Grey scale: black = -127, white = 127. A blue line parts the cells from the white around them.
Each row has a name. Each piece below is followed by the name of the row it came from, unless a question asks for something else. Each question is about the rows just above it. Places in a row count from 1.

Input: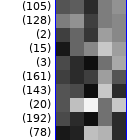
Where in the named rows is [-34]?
(105), 2
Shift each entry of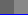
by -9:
[-34  -1]
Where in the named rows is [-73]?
(2), 3
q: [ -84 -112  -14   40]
(3)
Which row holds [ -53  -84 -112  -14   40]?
(3)
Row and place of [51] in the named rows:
(78), 4

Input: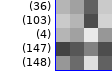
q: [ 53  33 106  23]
(4)
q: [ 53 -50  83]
(103)
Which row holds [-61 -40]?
(147)
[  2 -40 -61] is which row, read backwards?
(147)

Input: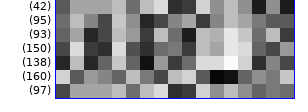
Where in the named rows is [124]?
(138), 13
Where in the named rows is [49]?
(93), 12
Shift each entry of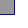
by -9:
[16]
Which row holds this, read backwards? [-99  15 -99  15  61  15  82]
(42)
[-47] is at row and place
(150), 6

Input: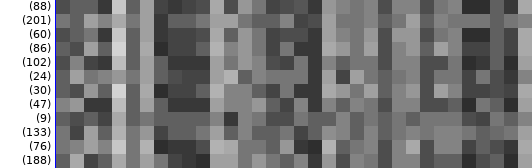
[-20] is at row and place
(133), 32
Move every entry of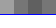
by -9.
[ 23 -18 -40 -18]
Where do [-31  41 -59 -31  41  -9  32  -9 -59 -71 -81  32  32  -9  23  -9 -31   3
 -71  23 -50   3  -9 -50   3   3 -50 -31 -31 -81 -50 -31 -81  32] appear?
(188)
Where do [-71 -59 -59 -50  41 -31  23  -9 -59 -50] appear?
(60)
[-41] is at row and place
(88), 18
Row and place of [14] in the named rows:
(133), 20

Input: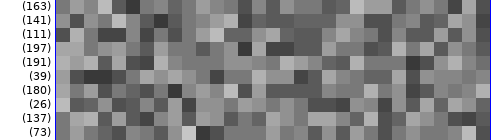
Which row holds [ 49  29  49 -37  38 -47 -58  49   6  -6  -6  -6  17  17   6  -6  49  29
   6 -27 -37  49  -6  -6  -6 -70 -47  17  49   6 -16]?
(191)
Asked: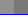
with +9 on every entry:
[26  3]
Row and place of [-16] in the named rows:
(191), 31
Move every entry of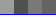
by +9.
[ 38 -38   3 -18]

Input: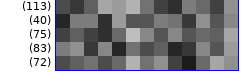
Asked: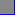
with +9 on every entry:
[16]
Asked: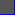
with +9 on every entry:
[-33]

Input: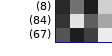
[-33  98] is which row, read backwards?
(84)
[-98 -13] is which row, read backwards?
(8)
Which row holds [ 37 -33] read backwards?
(84)
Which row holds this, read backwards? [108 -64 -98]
(67)
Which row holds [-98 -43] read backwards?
(67)

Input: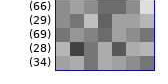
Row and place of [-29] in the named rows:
(29), 4
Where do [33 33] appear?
(29)
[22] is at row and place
(69), 2
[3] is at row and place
(69), 3

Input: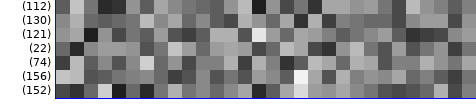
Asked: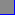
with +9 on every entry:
[18]
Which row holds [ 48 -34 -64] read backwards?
(121)
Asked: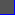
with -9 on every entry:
[-53]
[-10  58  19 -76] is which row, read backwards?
(22)
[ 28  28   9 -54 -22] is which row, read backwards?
(130)
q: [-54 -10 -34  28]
(121)
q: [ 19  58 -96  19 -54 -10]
(112)

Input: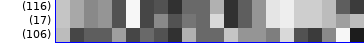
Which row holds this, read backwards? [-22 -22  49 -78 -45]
(106)
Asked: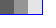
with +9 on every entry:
[-24  30 110]

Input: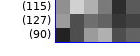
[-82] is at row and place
(115), 5
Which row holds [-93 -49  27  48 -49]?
(90)
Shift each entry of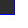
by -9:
[-91]
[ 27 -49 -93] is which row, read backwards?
(90)

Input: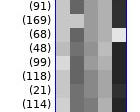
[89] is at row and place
(99), 1
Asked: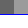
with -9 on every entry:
[-35  18]
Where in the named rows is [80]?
(114), 1
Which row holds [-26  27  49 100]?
(68)
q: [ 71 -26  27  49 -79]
(91)
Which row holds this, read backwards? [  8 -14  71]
(21)
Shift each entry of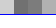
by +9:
[89 -5  6 58]

